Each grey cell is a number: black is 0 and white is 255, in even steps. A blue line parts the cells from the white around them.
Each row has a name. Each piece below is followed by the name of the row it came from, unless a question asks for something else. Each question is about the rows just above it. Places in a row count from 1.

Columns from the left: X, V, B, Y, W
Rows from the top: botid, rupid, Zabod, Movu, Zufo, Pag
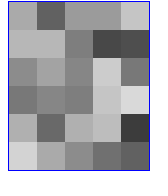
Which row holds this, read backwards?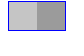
botid
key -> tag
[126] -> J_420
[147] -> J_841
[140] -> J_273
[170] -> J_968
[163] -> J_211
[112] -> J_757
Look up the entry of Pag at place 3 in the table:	J_273
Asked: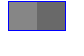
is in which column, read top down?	V
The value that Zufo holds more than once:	[176]

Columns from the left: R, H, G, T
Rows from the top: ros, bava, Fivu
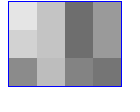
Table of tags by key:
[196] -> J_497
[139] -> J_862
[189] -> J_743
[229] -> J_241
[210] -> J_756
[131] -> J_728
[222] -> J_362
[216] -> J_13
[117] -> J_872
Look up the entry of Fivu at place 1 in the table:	J_862
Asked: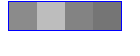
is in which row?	Fivu

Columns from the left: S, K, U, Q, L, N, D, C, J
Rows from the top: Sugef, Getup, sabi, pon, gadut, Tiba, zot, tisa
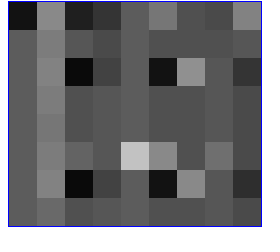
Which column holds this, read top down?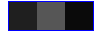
U
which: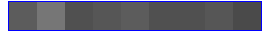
gadut
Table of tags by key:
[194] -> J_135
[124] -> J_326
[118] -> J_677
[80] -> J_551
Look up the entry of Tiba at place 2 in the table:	J_326
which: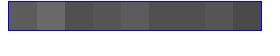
tisa
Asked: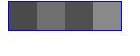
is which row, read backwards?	Tiba
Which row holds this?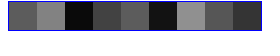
sabi

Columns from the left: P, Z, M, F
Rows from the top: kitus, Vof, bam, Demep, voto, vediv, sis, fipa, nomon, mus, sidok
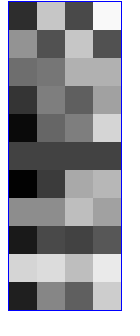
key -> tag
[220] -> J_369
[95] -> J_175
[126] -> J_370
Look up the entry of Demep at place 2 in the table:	J_370
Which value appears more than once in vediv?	[66]
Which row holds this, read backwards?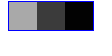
sis
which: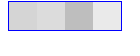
mus

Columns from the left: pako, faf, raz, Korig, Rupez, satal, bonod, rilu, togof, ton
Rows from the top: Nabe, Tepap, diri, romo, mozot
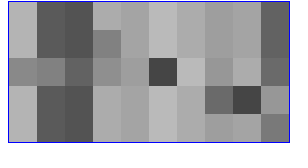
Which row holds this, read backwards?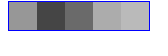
romo
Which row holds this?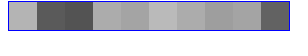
Nabe
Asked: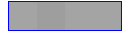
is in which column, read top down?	Rupez
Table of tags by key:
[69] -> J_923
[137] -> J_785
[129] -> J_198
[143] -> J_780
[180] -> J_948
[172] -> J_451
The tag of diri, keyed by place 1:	J_785
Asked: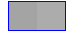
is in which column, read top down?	togof

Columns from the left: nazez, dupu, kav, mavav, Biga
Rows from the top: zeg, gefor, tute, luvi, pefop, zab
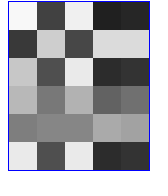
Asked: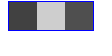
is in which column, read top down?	dupu
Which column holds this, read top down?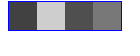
dupu
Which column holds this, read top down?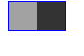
Biga
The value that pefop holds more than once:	[134]
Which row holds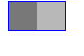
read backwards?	luvi
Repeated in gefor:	[219]

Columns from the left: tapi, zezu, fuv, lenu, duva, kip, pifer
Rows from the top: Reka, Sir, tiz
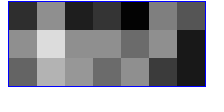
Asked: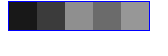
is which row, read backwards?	tiz
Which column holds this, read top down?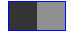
lenu
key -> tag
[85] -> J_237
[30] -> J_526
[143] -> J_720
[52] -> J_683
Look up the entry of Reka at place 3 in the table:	J_526
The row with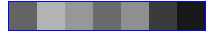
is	tiz
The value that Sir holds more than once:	[143]

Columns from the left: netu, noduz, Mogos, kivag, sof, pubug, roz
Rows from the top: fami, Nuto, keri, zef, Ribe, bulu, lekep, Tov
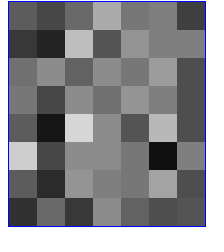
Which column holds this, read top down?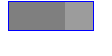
pubug
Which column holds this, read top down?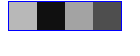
pubug
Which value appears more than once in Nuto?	[127]
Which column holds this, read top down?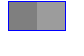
pubug

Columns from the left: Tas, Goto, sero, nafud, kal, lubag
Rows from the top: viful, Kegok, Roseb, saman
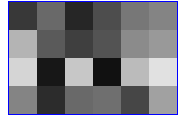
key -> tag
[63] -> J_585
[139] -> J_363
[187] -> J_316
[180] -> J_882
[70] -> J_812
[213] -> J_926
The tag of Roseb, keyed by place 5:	J_316
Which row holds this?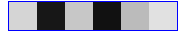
Roseb

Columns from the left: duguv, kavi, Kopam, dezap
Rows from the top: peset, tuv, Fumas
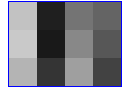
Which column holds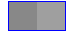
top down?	Kopam
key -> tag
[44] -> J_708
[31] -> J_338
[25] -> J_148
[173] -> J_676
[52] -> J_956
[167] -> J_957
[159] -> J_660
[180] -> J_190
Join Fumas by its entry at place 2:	J_956

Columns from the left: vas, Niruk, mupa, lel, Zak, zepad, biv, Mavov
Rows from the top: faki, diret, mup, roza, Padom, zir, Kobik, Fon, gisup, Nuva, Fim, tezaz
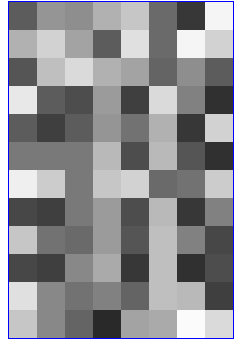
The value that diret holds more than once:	[210]
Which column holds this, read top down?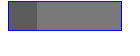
mupa
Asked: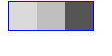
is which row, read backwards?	mup
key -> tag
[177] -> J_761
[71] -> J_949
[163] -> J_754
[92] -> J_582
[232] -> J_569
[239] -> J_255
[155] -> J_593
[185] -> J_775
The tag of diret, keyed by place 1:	J_761
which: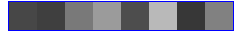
Fon

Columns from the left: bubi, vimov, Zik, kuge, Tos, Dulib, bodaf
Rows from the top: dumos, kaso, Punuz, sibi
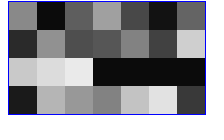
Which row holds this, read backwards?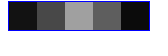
dumos
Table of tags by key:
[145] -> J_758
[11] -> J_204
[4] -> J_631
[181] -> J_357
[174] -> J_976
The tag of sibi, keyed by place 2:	J_357
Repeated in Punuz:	[11]

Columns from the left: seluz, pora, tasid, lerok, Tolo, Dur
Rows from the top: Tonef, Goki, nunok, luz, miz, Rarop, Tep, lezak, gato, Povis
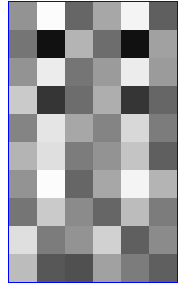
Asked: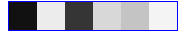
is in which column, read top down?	Tolo
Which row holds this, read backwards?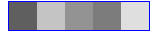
Rarop
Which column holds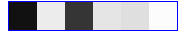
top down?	pora
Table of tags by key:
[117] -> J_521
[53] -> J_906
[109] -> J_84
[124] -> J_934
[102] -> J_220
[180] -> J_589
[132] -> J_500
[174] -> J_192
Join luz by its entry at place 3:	J_84

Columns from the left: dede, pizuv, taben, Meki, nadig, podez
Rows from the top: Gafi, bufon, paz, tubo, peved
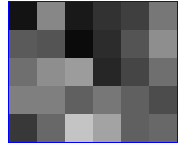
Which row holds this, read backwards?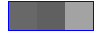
peved
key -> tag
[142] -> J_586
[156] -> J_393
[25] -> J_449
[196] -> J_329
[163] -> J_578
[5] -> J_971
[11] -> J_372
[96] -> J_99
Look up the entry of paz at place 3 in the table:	J_393
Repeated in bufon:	[84]

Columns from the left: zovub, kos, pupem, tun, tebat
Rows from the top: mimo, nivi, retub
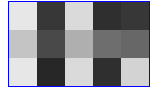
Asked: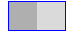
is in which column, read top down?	pupem
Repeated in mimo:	[55]
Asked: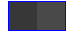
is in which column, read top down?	kos
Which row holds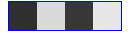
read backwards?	mimo
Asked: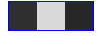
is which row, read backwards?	retub

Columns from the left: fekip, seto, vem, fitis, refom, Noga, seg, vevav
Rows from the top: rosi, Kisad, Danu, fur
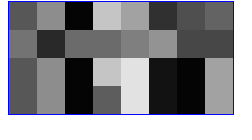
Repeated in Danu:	[4]
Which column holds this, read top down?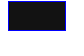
Noga
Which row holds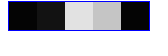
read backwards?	Danu
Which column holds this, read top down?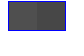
seg
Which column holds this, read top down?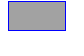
vevav
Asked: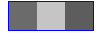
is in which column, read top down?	fitis
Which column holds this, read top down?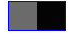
vem

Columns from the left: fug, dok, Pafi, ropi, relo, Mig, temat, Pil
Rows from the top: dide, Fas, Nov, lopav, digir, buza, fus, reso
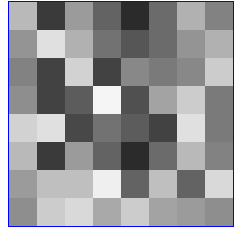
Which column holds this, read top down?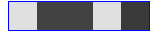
dok
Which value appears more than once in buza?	[185]
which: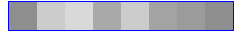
reso
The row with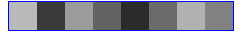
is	dide
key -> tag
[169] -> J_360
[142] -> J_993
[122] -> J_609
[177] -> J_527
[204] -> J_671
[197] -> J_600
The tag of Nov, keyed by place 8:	J_671

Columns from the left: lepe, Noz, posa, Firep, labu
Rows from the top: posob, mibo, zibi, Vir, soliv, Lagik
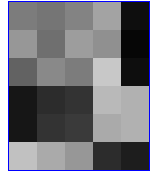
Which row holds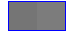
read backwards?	posob
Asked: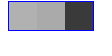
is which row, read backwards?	soliv

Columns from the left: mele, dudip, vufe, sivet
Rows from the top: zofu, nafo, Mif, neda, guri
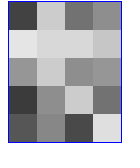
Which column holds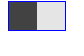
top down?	mele
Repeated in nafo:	[216]
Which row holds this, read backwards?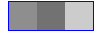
zofu
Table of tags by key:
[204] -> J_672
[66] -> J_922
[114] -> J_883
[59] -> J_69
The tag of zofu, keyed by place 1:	J_922
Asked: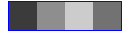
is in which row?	neda

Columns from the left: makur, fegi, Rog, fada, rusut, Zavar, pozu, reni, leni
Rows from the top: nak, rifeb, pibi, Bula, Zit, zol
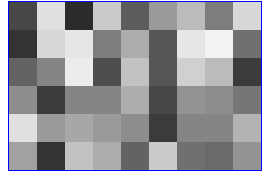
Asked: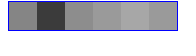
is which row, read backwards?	Zit
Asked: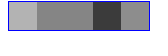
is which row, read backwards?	Zit

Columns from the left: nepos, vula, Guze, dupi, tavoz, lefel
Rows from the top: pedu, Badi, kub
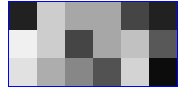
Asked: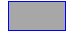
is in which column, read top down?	dupi
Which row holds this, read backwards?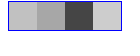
Badi
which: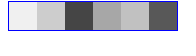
Badi
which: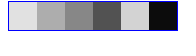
kub

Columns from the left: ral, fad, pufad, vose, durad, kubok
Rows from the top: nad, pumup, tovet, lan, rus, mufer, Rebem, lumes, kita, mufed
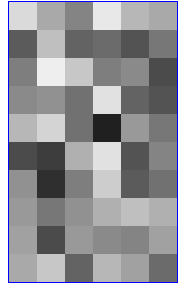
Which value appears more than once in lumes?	[176]
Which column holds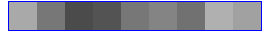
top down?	kubok
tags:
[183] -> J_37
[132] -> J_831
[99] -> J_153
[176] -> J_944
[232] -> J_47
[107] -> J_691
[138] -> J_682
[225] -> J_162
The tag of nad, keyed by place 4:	J_47

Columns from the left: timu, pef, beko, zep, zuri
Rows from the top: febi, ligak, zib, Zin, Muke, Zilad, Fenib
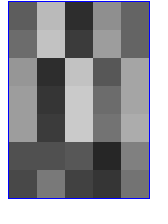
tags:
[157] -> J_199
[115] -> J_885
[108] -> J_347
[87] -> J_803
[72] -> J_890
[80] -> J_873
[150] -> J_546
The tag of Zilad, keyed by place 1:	J_873
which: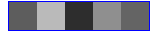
febi
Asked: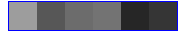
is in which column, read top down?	zep
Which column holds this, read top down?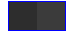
beko

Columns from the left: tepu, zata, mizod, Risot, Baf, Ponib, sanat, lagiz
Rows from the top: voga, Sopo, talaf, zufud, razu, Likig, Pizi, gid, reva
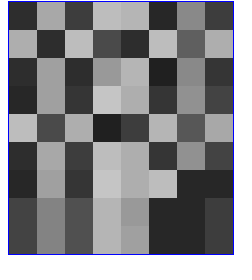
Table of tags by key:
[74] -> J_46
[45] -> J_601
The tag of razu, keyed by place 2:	J_46
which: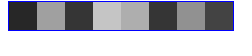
zufud
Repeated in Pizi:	[39]
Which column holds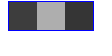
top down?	lagiz
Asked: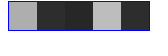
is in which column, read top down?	tepu
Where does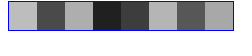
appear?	razu

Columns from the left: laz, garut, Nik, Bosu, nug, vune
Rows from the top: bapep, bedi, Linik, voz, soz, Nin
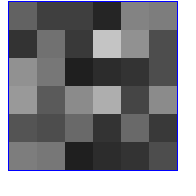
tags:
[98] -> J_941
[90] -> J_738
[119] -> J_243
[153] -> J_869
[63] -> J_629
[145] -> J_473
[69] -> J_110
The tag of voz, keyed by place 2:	J_738
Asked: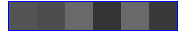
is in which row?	soz
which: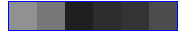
Linik

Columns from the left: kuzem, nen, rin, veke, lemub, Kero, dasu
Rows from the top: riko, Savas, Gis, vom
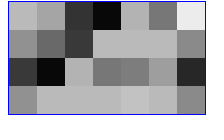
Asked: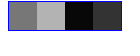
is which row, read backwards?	riko
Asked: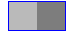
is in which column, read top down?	lemub
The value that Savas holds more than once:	[186]
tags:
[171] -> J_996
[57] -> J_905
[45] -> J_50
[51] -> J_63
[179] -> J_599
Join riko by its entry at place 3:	J_63
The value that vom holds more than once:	[186]
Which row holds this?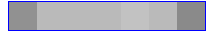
vom
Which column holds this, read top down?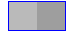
Kero

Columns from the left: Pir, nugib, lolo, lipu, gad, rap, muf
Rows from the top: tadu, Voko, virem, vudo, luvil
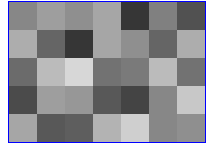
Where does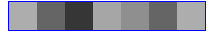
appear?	Voko
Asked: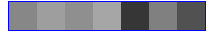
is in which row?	tadu
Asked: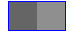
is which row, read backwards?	Voko

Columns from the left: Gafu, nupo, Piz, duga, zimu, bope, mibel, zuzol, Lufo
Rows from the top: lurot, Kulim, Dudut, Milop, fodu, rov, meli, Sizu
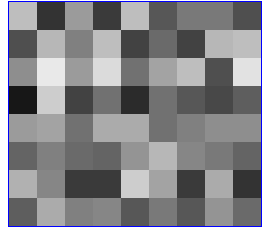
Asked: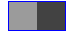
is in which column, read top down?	Piz
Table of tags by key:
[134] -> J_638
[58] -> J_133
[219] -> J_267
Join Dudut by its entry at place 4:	J_267
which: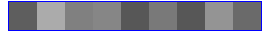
Sizu
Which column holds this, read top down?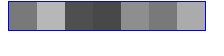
zuzol
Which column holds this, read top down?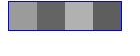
Gafu
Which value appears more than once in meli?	[58]

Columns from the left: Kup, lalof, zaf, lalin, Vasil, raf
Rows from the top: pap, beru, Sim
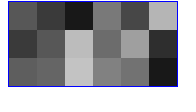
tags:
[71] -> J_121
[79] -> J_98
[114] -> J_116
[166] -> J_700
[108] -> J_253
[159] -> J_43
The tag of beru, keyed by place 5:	J_43
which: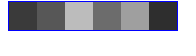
beru

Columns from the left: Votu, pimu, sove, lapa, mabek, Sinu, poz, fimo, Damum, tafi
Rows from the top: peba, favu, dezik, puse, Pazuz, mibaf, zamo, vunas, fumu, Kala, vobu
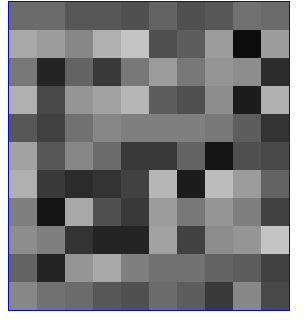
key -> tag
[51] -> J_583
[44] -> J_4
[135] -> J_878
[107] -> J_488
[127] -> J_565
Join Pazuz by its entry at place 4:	J_878
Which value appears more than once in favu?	[156]
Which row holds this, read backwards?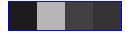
zamo
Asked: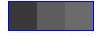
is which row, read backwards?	vobu
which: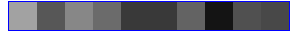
mibaf

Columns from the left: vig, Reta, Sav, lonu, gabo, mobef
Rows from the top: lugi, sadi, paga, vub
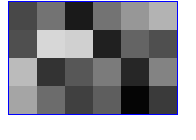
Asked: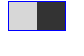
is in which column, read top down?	Reta
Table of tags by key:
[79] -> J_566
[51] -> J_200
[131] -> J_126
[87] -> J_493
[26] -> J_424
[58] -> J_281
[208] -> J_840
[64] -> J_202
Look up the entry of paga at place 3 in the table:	J_493
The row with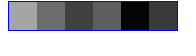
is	vub
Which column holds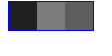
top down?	lonu
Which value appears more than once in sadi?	[79]

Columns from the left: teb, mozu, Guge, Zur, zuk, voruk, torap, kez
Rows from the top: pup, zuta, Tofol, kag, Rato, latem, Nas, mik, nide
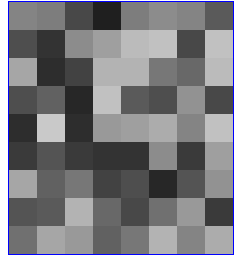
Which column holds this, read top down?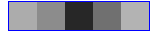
voruk
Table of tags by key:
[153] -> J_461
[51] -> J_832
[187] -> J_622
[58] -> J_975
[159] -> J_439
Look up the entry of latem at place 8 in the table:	J_439
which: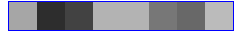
Tofol
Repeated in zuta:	[193]
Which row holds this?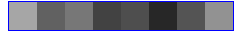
Nas

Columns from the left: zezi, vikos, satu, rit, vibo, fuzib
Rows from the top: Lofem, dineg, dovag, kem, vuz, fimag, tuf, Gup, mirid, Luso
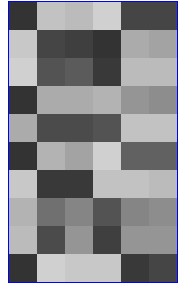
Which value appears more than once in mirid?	[149]
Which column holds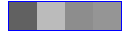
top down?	fuzib
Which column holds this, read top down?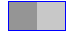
satu
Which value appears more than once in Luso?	[200]
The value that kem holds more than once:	[171]

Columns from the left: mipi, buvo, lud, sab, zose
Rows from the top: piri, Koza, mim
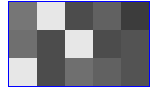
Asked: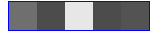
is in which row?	Koza
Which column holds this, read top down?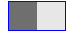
mipi
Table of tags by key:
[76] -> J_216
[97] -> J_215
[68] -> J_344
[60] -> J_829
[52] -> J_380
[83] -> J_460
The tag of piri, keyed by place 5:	J_829
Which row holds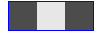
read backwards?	Koza
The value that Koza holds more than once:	[76]
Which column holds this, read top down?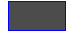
buvo

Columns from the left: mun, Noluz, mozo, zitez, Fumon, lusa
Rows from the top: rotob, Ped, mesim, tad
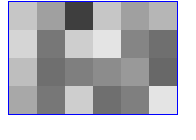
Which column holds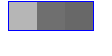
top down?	lusa
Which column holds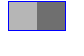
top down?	lusa
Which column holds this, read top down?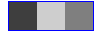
mozo
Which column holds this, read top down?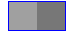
Noluz
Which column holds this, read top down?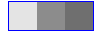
zitez
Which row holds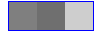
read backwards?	tad
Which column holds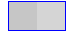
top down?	mun

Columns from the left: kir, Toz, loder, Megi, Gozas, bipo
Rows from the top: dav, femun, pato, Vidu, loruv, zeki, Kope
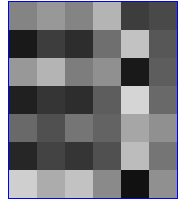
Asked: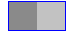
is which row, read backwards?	Kope
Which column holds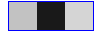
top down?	Gozas
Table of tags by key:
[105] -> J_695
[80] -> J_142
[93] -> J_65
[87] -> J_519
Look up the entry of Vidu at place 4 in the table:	J_65
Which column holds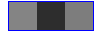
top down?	loder

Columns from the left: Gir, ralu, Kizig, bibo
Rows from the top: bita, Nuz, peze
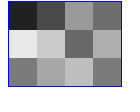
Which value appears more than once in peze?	[123]
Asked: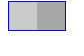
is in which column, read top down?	ralu

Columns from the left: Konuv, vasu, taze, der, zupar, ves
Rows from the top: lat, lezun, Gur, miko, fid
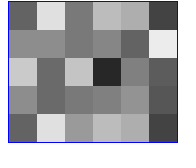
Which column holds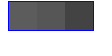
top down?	ves
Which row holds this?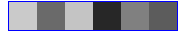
Gur
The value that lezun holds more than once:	[141]
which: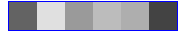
fid

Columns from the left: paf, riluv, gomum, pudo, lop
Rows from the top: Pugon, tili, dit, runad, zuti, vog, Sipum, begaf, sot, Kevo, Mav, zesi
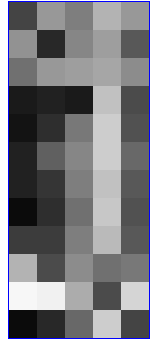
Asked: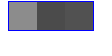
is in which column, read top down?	lop
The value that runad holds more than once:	[26]
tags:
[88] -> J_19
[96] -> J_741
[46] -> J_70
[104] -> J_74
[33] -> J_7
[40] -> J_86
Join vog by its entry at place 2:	J_741
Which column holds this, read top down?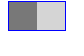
lop
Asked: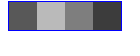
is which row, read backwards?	sot
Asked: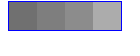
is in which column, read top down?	gomum

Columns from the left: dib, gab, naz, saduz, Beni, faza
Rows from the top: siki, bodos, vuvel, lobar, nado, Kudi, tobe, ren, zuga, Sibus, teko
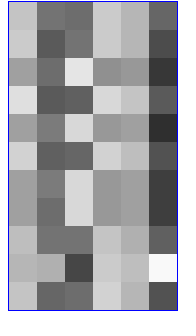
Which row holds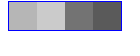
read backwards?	bodos
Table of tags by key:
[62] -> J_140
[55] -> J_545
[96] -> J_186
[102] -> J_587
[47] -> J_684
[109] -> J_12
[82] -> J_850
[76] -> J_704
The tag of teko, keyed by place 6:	J_850
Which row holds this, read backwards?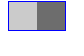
siki

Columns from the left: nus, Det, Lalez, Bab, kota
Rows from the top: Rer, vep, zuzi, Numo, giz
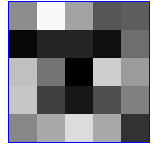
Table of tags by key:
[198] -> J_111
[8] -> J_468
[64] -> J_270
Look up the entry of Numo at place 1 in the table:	J_111
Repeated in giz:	[169]
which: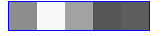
Rer
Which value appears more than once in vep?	[36]

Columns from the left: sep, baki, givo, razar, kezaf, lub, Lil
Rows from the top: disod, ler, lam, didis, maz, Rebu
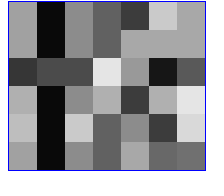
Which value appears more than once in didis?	[176]
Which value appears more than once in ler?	[168]
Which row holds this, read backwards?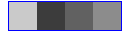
disod
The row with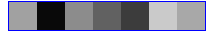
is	disod

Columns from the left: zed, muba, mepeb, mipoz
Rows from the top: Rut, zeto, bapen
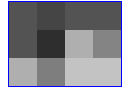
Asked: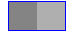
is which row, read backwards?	zeto
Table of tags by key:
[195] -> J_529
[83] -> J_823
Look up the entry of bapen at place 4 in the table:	J_529
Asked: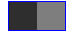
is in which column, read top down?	muba
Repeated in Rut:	[83]
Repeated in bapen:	[195]
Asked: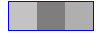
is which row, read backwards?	bapen
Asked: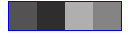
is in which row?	zeto

